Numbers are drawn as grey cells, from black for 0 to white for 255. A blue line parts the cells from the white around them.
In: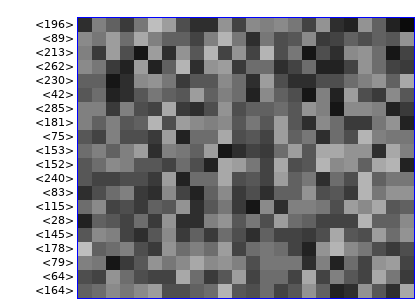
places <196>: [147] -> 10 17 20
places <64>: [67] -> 1 5 6 12 15 17 20

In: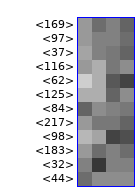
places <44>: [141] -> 1 2 3
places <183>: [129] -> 2
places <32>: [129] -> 0 2 3

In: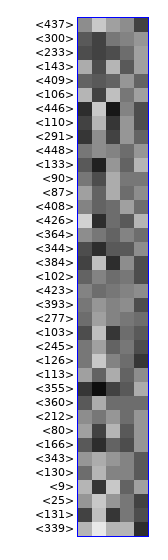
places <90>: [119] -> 0 3 4
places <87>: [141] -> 4
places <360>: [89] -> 0
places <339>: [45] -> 4
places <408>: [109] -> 2 4

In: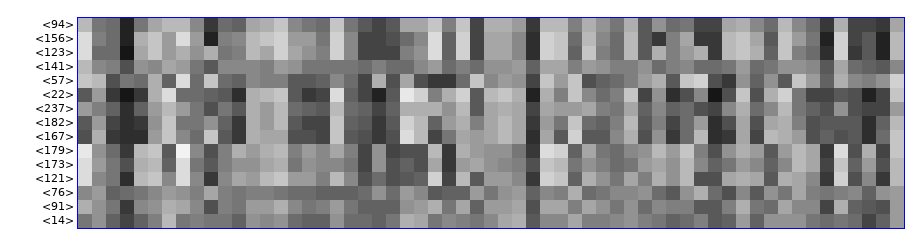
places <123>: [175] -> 7 9 41 44 48
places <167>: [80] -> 0 15 16 20 22 40 52 54
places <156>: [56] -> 41 44 45

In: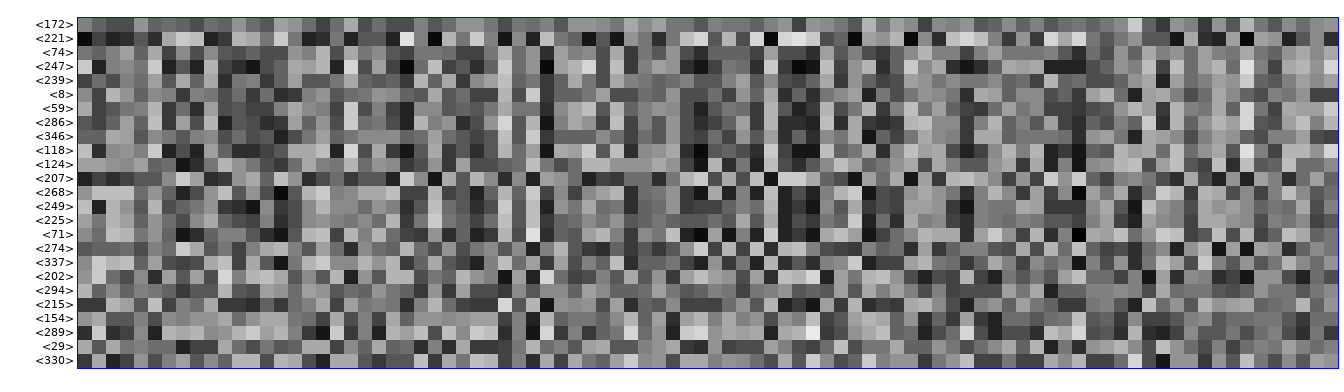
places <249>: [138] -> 13 16 18 19 53 72 83
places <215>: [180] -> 2 25 32 49 55 60 80 87

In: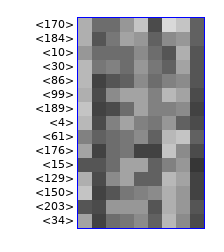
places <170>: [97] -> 8
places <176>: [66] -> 1 4 5
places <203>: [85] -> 0 5 8
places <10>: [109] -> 1 2 3 5
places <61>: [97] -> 1 5 8

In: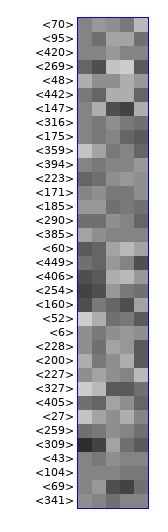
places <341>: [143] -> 0
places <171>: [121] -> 2 3
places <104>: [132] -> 0 1 2
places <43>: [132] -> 0 3 4
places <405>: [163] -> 2
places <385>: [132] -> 2 3 4
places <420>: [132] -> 0 1 3 4

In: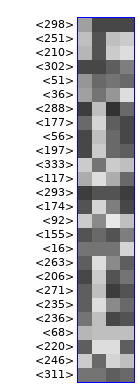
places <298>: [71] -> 1 2 3
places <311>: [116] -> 0 1
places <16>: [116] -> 0 1 2
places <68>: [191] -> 1 2 3
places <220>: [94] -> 0 3
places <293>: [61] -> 0 3
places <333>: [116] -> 1

